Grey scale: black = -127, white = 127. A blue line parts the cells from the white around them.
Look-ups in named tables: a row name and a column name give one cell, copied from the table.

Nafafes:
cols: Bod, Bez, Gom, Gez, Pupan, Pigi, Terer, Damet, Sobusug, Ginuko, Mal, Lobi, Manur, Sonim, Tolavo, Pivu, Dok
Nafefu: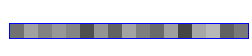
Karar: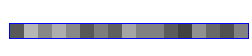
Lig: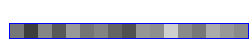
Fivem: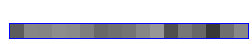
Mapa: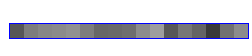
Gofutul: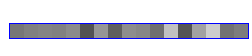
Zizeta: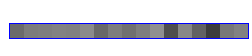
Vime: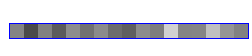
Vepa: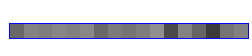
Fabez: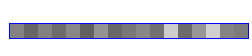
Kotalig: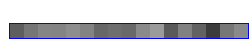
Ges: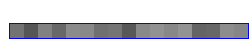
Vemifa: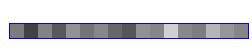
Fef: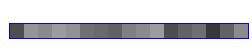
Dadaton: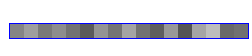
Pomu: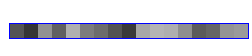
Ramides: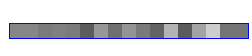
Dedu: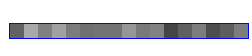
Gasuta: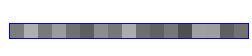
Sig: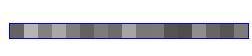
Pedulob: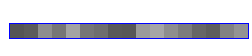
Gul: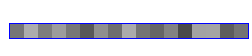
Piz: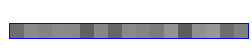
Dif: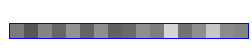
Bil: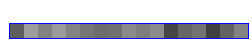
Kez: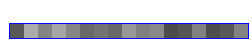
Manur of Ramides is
-36
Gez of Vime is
-36
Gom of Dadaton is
-6
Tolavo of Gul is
36
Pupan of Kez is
6
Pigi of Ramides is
-35
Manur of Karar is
-61
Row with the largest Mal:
Pomu

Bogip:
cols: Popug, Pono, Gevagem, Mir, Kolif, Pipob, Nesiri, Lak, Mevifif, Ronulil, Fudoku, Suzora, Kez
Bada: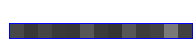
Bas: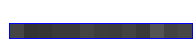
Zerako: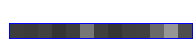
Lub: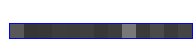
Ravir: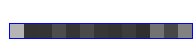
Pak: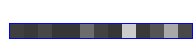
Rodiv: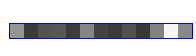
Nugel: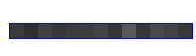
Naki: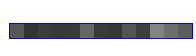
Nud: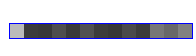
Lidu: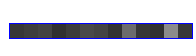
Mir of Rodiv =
-40
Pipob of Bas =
-59
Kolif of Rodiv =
-67
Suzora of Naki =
-17
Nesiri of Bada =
-69
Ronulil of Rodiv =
-72
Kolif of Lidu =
-68
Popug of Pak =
-64
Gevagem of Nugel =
-62
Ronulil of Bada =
-67
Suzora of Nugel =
-60
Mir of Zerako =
-75
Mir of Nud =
-49
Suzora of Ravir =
-56
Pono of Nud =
-68
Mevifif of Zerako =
-64
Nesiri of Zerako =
-64

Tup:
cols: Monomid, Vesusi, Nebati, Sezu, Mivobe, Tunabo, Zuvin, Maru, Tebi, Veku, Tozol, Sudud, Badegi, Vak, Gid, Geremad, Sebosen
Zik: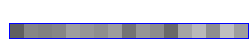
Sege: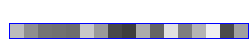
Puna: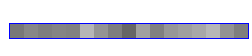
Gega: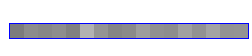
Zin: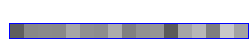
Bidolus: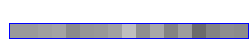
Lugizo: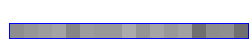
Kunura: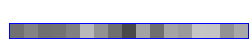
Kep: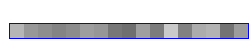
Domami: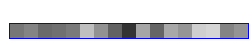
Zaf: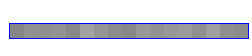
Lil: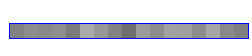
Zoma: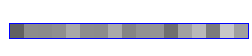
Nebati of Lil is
9
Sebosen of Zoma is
31
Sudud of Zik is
-22
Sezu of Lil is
14
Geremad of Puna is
19
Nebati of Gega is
7
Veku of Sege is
43
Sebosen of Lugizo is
-15
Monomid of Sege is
60
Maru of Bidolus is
33
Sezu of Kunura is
-13
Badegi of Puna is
31
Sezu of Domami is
-15
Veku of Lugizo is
20
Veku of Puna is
32
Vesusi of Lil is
13
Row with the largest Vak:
Domami

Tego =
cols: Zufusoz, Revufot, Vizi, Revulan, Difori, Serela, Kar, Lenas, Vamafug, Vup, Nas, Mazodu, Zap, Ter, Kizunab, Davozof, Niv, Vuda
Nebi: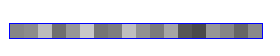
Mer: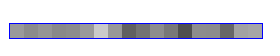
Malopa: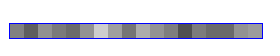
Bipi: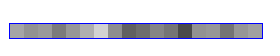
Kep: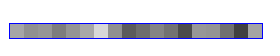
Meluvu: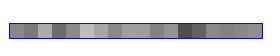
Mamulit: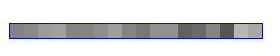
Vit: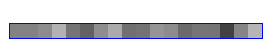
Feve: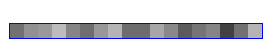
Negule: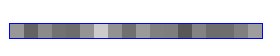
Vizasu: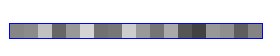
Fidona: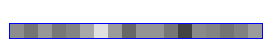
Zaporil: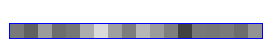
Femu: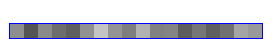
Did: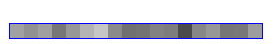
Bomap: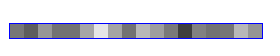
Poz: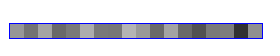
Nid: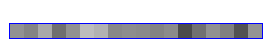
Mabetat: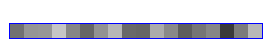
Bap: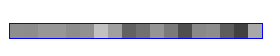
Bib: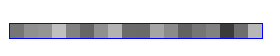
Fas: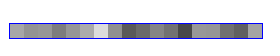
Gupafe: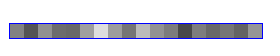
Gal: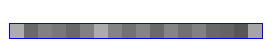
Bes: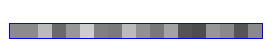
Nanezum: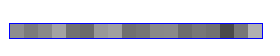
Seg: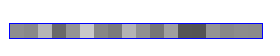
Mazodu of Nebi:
37
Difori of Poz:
-6
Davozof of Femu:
-14
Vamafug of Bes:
59
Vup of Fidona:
20
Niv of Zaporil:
-18
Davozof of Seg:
8
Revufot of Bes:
11
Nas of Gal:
-22

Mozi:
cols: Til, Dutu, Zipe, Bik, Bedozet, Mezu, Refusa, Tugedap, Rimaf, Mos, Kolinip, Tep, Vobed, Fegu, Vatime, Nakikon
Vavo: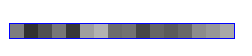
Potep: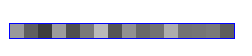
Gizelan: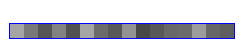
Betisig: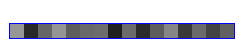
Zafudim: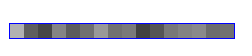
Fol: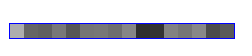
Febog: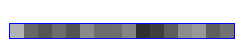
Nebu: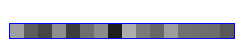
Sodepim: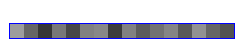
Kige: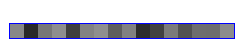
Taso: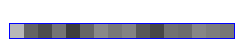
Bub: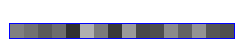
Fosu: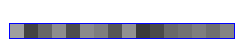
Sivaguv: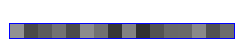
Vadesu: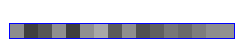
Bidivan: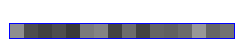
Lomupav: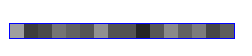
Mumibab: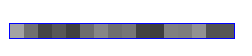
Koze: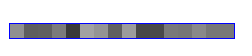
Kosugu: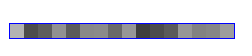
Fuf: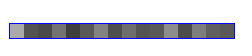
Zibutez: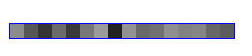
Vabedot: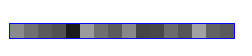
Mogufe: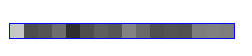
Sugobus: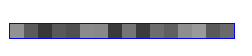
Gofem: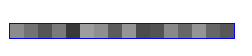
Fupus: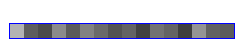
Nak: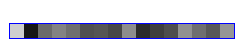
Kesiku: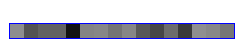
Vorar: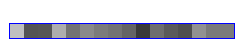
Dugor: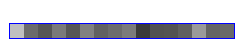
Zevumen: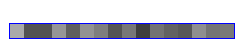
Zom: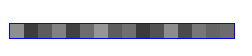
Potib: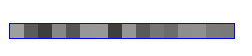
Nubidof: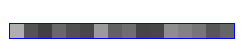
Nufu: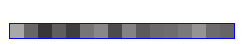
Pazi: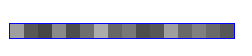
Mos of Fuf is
-43
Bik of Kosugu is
17
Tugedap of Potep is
-42
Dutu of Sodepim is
-26
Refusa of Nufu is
8
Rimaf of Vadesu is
14
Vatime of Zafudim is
-19
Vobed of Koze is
-9
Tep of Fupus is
-28
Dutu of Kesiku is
-44
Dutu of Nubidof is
-44
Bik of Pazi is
10
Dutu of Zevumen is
-44
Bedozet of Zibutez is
-69
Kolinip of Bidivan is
-27
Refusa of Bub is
-4
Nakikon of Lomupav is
-34
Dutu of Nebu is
-34
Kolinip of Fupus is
-13
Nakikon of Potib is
-6

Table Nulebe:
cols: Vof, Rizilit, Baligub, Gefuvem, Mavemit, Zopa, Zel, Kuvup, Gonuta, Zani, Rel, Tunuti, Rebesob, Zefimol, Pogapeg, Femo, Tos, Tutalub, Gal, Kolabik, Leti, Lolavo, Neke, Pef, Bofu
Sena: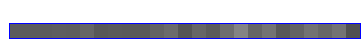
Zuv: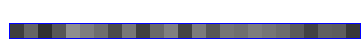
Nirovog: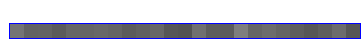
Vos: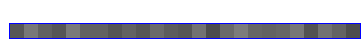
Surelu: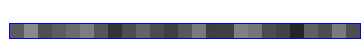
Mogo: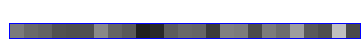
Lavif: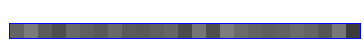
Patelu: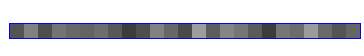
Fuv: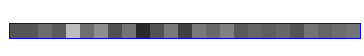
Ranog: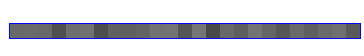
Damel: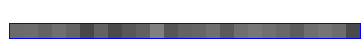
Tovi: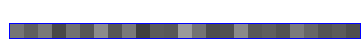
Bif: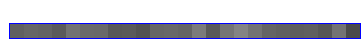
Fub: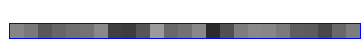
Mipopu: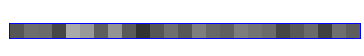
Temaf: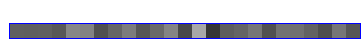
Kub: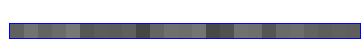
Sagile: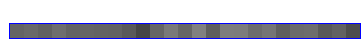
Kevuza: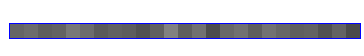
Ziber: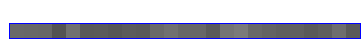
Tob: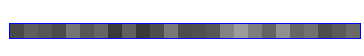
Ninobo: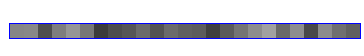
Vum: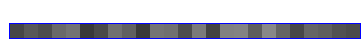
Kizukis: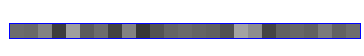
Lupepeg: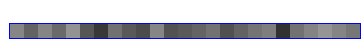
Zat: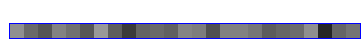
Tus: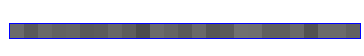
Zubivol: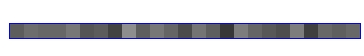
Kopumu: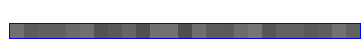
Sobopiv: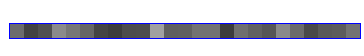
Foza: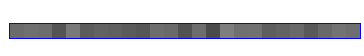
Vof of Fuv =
-42
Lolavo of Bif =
-32
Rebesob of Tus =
-37
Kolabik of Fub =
-5
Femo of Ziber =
-11
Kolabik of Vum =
-27
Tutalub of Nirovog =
-26
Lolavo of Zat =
15
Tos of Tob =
28
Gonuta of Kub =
-32
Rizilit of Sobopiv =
-61
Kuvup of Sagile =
-29
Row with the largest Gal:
Ninobo

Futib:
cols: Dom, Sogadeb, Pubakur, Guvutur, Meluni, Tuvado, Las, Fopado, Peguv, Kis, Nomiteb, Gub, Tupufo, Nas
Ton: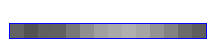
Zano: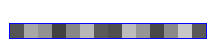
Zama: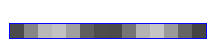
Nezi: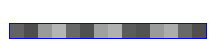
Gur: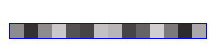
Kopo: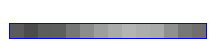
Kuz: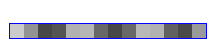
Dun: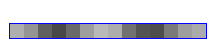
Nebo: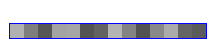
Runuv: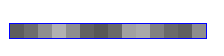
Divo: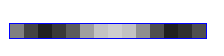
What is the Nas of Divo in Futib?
-49
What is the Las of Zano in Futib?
-37
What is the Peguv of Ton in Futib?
47
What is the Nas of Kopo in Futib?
-16
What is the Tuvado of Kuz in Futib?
54
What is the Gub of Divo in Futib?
-95
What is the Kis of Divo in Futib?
15
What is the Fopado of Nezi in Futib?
49
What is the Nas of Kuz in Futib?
26
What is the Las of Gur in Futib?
66
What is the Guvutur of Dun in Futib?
-55
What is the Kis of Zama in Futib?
51
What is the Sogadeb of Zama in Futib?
6
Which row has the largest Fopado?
Divo

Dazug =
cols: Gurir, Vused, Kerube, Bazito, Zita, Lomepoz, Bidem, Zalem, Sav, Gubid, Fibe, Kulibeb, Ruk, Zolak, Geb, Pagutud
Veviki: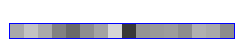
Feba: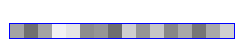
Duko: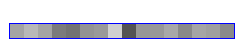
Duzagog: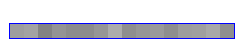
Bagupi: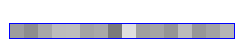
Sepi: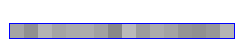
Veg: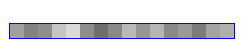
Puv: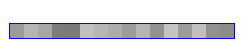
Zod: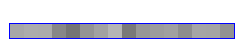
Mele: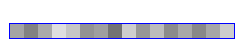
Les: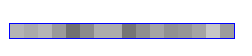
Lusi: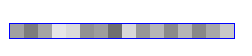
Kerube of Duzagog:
3
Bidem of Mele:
31
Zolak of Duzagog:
31
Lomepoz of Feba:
13
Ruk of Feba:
40
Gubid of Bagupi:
31
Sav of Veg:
57
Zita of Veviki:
-22
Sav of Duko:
-44
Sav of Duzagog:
14
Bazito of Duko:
-4
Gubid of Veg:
21
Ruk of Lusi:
53
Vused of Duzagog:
35
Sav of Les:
-10

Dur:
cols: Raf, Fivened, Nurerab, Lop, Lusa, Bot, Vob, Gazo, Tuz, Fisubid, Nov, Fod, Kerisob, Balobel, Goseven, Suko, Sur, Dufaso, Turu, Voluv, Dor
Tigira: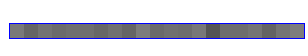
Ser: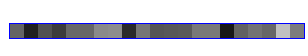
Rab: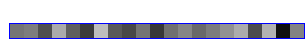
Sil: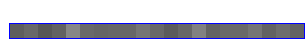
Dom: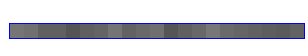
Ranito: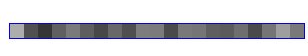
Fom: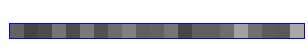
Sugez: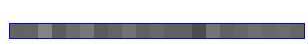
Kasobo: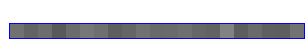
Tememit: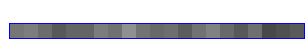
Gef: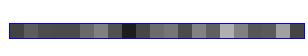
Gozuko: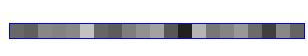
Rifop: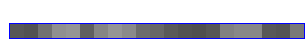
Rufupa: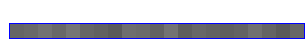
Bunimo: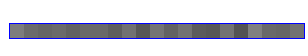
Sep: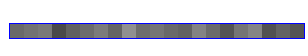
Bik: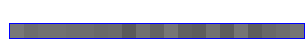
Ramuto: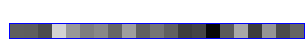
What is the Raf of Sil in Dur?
-33
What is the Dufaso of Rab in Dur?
-51
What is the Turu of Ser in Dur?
-24
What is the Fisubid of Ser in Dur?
-9
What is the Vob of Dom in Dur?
-27
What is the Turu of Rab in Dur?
50
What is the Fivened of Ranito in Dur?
-47
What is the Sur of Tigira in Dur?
-18
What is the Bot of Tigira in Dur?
-16
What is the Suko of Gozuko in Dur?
4
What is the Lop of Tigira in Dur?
-20
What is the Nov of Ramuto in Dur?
-10
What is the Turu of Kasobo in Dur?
-32
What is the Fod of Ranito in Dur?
-53
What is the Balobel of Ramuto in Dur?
-59
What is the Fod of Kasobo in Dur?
-21
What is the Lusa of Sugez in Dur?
-20
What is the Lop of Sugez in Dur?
-35

